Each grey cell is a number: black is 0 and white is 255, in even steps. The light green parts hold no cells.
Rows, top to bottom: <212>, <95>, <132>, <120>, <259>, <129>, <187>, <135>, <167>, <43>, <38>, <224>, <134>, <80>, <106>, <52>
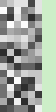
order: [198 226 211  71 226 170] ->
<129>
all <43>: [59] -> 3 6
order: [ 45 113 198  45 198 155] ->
<135>
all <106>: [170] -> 1 6

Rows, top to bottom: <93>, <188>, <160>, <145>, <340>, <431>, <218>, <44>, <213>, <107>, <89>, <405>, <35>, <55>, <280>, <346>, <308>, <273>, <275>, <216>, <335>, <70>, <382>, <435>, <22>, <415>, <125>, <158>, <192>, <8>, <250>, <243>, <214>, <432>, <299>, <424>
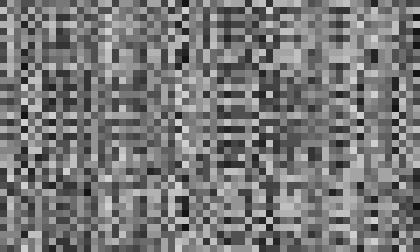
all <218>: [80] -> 8 13 14 19 21 33 58
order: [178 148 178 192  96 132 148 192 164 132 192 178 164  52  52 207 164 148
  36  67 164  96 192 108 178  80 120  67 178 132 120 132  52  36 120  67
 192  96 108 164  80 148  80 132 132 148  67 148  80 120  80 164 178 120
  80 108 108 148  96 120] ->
<145>
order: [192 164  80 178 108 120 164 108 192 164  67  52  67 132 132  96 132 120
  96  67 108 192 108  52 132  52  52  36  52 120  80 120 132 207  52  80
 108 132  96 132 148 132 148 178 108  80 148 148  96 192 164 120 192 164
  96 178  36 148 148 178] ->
<275>
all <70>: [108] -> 12 39 41 48 59
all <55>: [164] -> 1 5 8 24 26 29 31 51 53 57 59
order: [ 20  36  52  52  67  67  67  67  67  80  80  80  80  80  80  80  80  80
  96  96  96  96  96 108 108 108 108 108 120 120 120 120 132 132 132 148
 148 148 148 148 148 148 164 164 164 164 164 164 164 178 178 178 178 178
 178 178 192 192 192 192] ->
<213>

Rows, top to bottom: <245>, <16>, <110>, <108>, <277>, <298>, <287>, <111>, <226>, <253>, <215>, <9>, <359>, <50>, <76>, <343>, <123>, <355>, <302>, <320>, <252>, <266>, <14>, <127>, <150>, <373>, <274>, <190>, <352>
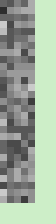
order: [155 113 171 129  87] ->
<150>
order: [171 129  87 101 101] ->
<245>
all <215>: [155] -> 2 3 4 5
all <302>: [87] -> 2 3 4 5

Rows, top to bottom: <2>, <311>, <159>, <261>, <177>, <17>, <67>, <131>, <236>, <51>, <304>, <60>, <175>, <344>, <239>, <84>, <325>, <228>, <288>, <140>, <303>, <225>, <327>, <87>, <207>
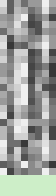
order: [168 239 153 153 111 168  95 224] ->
<2>
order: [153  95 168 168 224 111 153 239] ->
<2>

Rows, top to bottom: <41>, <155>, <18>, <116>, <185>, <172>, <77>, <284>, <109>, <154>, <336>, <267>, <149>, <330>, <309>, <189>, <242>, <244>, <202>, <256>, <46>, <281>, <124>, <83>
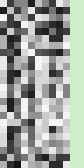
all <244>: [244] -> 1 8 9
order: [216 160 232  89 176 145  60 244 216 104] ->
<154>
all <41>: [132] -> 3 4 7
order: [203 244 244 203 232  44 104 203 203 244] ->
<244>

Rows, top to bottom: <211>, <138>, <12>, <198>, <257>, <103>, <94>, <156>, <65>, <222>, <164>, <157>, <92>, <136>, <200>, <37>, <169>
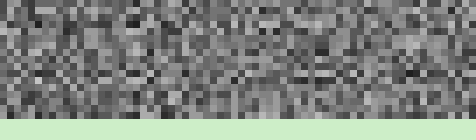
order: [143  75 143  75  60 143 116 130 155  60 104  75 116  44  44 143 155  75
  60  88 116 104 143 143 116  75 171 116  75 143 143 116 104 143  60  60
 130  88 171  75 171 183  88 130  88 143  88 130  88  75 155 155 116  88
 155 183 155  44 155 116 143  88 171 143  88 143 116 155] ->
<156>
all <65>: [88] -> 1 6 14 18 27 32 40 55 59 66
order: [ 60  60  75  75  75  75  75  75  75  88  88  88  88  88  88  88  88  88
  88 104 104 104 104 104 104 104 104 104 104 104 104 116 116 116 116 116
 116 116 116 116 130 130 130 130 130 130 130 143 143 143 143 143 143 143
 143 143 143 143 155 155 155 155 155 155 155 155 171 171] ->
<12>
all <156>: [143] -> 10 25 28 30 33 35 38 48 55 56 62 63 66
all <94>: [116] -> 5 16 18 21 23 33 34 36 39 44 55 68
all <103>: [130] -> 7 8 19 25 34 35 48 49 52 54 55 62 66
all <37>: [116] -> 13 15 17 20 30 33 35 41 48 50 51 53 64 65 66

